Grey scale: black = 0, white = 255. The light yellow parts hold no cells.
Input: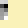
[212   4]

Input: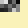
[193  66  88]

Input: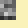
[143  77 159 154]

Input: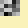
[154  42 201 161]

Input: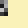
[113 174]

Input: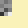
[143 149 127]

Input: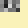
[146  30 114]
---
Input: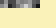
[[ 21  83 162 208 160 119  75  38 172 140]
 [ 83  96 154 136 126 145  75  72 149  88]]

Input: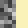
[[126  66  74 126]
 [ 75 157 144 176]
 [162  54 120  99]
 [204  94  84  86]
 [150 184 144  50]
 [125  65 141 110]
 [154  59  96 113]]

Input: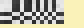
[[ 62  54 227  55 221  65 218  43 222 222  59 228 215  50  46  56]
 [207 229  69 225  66 227  62 221  67  46 223  57  44 223 226 232]
 [ 63  54 233  46 233  50 249  54 236 231  52 219 224  56  44  61]
 [220 233  64 224  51 215  51 224  47  49 229  48  51 223 221 233]
 [232 215  50 224  50 227  45 225  47  52 232  50  58 229 231 233]
 [229 231  57 217  54 227  50 214  42  57 223  59  64 223 228 222]]

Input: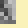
[[111 108 115 125]
 [189  99 174 106]
 [179 137  66 176]
 [178 139  78  89]
 [183 159 159  62]
 [180 193 126  75]]

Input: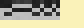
[[190 190 189 191 188 190 193 190 192 191 184 188 195 192 187]
 [ 50 190  51  44 189  44  49 190 190 192 190 188  49  42 191]
 [193  31 191 190  33 191 185  31  32  27  32  32 187 186 188]
 [ 27 177  28  36 184  33  36 181 185 186 182 182  28  31  34]
 [ 30  50  30  33  61  35  31  59  61  53  64  54  34  34  31]]

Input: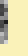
[[209 148]
 [131 154]
 [140 186]
 [131 106]
 [121  67]
 [ 30  73]
 [137 144]
 [146  65]
 [ 89  73]
 [147  67]
 [190 148]]
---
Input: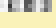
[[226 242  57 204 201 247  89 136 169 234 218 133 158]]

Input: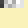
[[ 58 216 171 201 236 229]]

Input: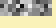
[[ 58 184 107 114 220  14 174 238 155 173 139  47 201]
 [178 166 194  97  99 182 226 145 136 137  79 120 125]]

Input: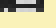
[[36 34 39 35 37 35 34 32 33 39 37]]

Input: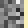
[[ 86 113 151 139 129 155]
 [130  87 163 163 192  46]
 [143  73 131 103 194 174]]

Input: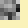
[[142 168 178 144  57]
 [111  83  56  95 193]]

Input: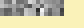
[[192 173 152 159 138 161 109  85 166 176 104 189 165 150 132 129]
 [135  99 110 141 133 106 199 183 175  86 222 135  97 138 144  76]]
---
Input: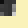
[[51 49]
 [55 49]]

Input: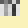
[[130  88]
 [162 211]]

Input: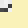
[[241 235]
 [237  62]]

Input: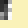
[[ 31 174]
 [ 72 251]]

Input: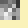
[[ 99 135]
 [139 118]]

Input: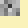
[[116 157]
 [160  58]]

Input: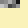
[[142 174]
 [170  69]]
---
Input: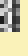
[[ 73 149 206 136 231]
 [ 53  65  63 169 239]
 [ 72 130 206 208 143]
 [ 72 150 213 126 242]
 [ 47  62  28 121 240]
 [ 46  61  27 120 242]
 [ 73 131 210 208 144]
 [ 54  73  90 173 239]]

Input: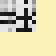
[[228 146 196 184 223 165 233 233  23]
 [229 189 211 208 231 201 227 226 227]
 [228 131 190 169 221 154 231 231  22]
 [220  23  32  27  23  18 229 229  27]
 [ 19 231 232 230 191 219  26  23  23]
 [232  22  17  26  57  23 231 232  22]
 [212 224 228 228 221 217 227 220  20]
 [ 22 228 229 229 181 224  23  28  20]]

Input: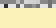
[[114 134 136 137 135 135 189 136 214 210 209 204 137 136]
 [112 226 228  45 229 228  99 229 127 123 148 118 228 227]]

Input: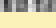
[[103 141 173  48 120 179 116 119  86 230 160  68 137 168]
 [ 90 159 182  70 115 199 120 145 112 208 194 108 166 144]
 [106 151 189  93 108 193 101 111 121 230 207  97 155 134]]

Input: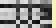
[[133 157 221 224 214 212 134 213 222 135 192 204 146]
 [ 69  71  19  39  25  47  54  47  43  67  43  32  55]
 [ 23  34 225 219 215 202  48 220 198  44 209 202  42]
 [ 75  30 193 184 202 187 102 182 184  80 194 144 127]
 [ 38  38 208 204 207 195  47 197 207  39 212 203  35]
 [211 203  24  45  32  43 213  35  38 202  24  13 211]
 [ 56  36 220 210 209 210  60 220 208  71 216 205  88]]

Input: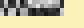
[[182  44  62 201  34  47 195  22 101 232 176 181 200 197 224 193]
 [145  50  59 168  61  55 172  59  78 157 177 226 138 189 164 137]
 [ 30 207 176  33 188 203  64 175 173  49  20  67  31  37  61  51]
 [ 57 192 212  59 209 200  24 169 162  53  28  54  56  23  44  42]]

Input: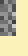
[[100 126  72 151]
 [150  79 106 118]
 [160  79 114 113]
 [110 188 148 146]
 [ 90 126  80 151]
 [160  63 114 113]
 [100 204 148 151]
 [100 126  80 146]
 [160  79 114 118]]
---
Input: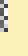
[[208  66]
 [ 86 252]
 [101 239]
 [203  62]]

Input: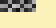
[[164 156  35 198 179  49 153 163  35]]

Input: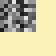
[[132  35 150 123 133  37  40  92  86]
 [134  32 161 125 165  28  49 104  95]
 [125 170 193  88  44  97 153  84 190]
 [ 23 136 157 196 109  77 220 184 122]]

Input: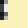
[[ 66 236]
 [ 23 105]]

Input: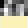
[[  9 163 111  42 147 187 126]
 [ 85 226 151  94 137 214  60]]

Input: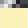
[[200 237 167  59 105  51  47]]

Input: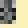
[[152 106  74 189]
 [142  89 125  84]
 [127 106  62 200]]
